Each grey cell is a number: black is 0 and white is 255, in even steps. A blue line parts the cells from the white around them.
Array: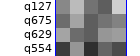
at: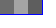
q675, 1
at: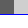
q127, 4
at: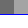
q675, 1
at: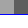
q675, 2
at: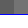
q675, 3
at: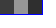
q554, 1

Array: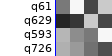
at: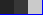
q629, 1
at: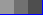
q726, 2
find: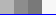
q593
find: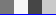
q61
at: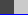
q61, 3

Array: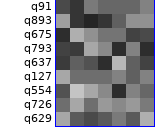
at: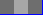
q726, 1
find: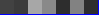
q793
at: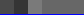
q91, 1
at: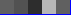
q637, 2
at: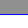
q893, 6
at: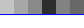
q554, 2
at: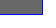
q91, 4

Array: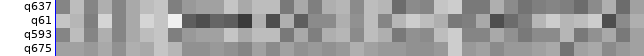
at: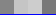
q637, 27
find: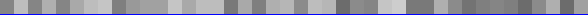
q637
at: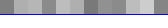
q593, 19
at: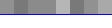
q593, 33
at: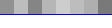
q61, 22
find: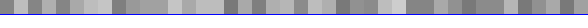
q593

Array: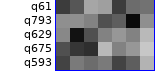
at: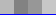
q675, 4
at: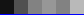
q629, 2
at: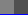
q793, 3
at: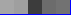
q61, 3
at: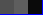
q793, 4
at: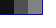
q629, 2

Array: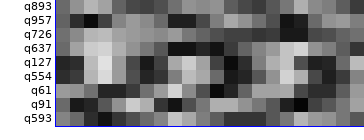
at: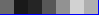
q554, 12
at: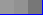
q593, 19

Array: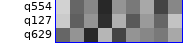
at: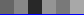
q554, 2
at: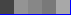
q629, 5
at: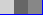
q554, 1
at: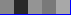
q554, 3
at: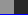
q629, 2
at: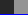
q554, 4
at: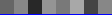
q554, 2

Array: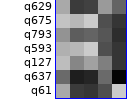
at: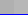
q593, 1
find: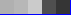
q593
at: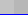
q675, 1

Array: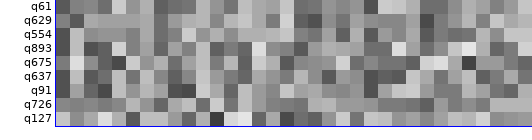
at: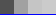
q91, 23
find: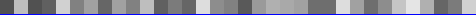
q893

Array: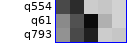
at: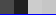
q793, 2
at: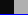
q61, 3

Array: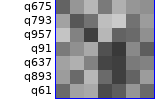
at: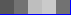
q793, 2
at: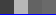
q957, 3

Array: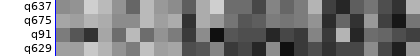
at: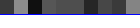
q91, 10
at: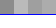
q675, 6

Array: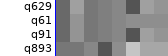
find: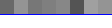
q91
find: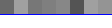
q629
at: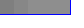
q61, 4
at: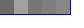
q629, 1

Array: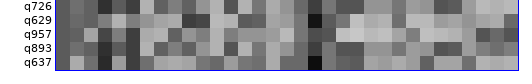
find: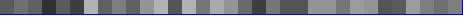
q893
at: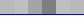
q957, 23
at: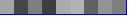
q957, 3
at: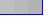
q957, 27

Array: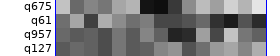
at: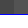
q61, 9
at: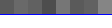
q127, 1
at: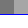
q675, 4
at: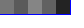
q957, 5
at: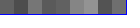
q127, 3

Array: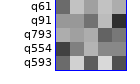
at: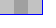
q61, 2
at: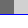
q593, 1
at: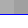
q793, 1
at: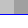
q61, 2
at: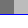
q91, 3
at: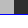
q91, 4
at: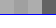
q793, 1

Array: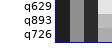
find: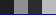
q893
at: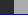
q726, 3
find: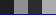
q726

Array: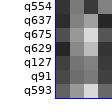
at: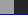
q637, 3
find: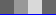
q593
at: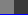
q127, 3
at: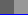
q593, 1
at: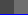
q91, 1

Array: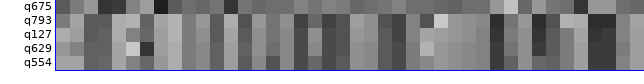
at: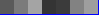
q127, 36
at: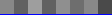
q629, 11
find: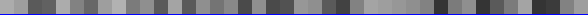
q127

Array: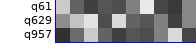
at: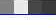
q61, 6
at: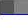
q629, 7
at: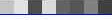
q629, 2
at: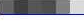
q957, 4
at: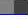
q629, 8
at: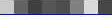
q957, 3

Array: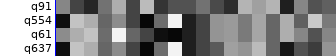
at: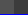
q637, 18
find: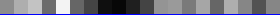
q61
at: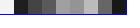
q637, 9
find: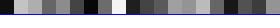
q637

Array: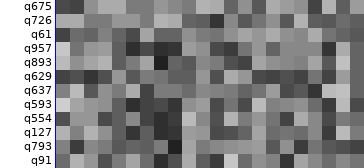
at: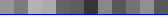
q726, 6
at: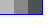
q554, 10
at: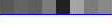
q793, 5
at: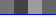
q629, 19
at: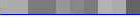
q675, 4

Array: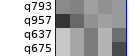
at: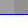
q793, 3
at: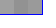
q793, 3

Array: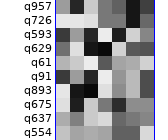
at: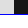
q629, 2
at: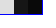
q629, 2
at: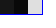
q893, 2
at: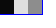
q893, 3
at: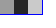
q957, 1
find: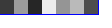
q91
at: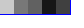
q957, 3

